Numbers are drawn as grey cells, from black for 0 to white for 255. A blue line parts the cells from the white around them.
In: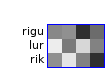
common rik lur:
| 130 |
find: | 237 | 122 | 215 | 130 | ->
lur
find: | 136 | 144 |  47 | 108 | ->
rigu

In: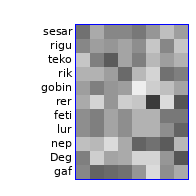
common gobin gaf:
| 150 |
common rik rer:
| 212 |
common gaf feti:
| 142 |
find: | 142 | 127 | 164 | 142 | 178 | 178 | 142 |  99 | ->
lur
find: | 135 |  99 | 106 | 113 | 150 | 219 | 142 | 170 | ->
gaf
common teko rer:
| 198 |

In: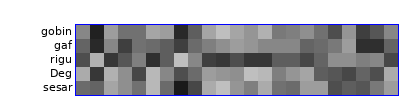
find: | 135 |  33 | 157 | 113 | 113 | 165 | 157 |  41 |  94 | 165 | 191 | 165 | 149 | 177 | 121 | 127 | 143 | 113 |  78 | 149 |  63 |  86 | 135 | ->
gobin
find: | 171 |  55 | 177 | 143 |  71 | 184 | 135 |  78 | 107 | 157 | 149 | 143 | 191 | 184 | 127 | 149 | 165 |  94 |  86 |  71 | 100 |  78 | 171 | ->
Deg
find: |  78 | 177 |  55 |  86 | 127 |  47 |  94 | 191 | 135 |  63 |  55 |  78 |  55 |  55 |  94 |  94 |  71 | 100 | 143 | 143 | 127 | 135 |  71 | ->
rigu

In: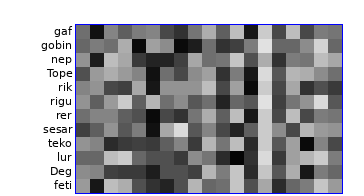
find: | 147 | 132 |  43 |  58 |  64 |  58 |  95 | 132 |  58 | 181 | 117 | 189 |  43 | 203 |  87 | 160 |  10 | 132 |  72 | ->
teko
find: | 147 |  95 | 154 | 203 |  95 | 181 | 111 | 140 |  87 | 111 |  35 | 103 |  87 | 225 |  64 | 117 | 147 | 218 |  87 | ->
rigu
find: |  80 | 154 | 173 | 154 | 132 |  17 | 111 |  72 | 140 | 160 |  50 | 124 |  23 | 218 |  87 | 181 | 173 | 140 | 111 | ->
Tope

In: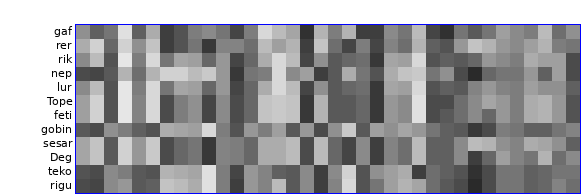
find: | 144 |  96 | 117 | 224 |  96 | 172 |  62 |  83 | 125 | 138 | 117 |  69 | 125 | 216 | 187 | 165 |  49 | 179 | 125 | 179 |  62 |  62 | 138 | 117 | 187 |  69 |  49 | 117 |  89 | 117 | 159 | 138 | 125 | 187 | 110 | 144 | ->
gaf
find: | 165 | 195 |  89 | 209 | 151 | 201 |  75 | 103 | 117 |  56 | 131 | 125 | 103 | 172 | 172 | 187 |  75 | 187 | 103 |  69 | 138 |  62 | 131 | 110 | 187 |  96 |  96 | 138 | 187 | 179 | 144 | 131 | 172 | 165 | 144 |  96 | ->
sesar
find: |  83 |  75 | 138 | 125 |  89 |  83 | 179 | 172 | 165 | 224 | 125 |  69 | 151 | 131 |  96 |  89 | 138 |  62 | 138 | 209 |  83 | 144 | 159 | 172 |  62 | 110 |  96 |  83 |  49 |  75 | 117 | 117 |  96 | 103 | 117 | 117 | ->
teko

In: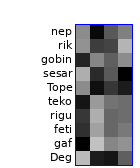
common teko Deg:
| 21 |
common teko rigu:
| 109 |
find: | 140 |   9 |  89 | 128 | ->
nep
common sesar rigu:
| 174 |
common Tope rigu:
| 55 |
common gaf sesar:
| 1 |
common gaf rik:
| 146 |

